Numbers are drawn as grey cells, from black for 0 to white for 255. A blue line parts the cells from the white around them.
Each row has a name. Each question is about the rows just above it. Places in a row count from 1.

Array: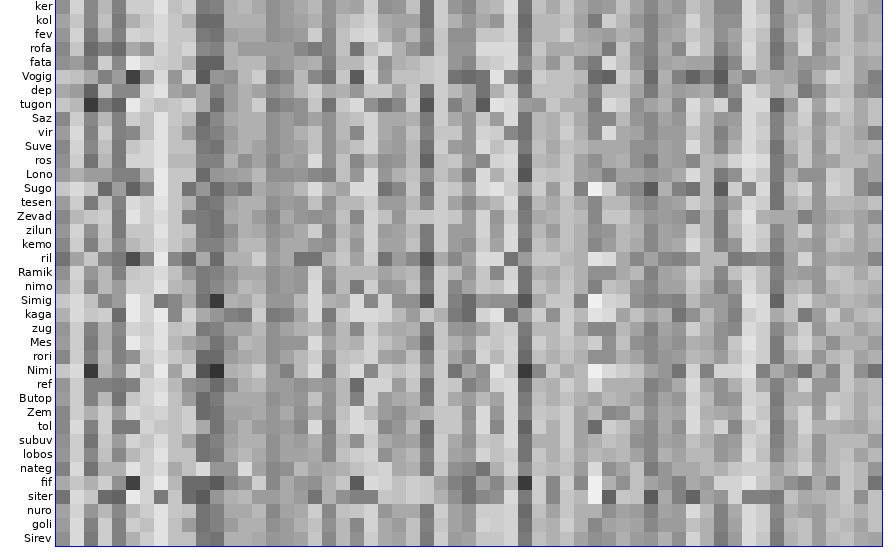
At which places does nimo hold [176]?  10 15 36 38 53 59
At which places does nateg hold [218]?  2 8 11 14 39
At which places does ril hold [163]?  2 22 30 43 53 57 58

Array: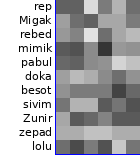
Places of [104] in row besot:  6
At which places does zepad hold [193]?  3 4
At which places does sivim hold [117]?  1 5
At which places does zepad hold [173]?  1 2 5 6
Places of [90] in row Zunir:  2 5 6

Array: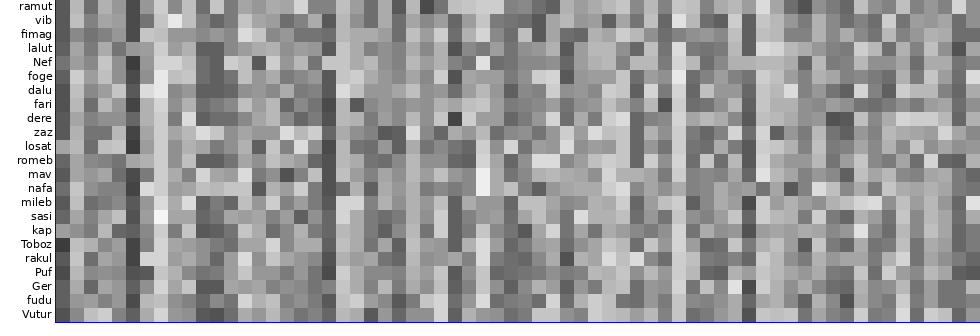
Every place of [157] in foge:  3 31 32 39 40 43 48 53 64
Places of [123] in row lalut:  3 31 46 48 57
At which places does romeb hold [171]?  17 22 52
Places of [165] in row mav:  2 4 12 24 38 43 49 53 59 63
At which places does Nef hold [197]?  4 20 21
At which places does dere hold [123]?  9 19 23 34 39
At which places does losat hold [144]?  9 13 19 32 38 63 65

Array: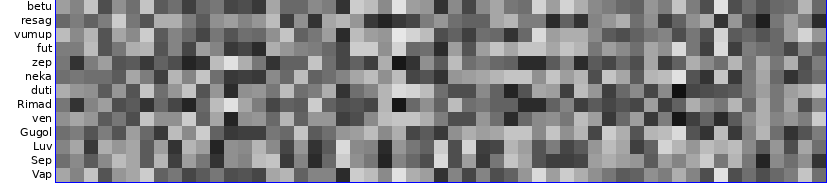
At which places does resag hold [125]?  2 4 10 27 34 35 54
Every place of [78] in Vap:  13 32 47 49 51
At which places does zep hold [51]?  2 11 16 26
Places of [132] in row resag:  14 39
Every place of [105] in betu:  11 17 18 41 52 55
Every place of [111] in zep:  20 30 48
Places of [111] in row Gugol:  1 20 52

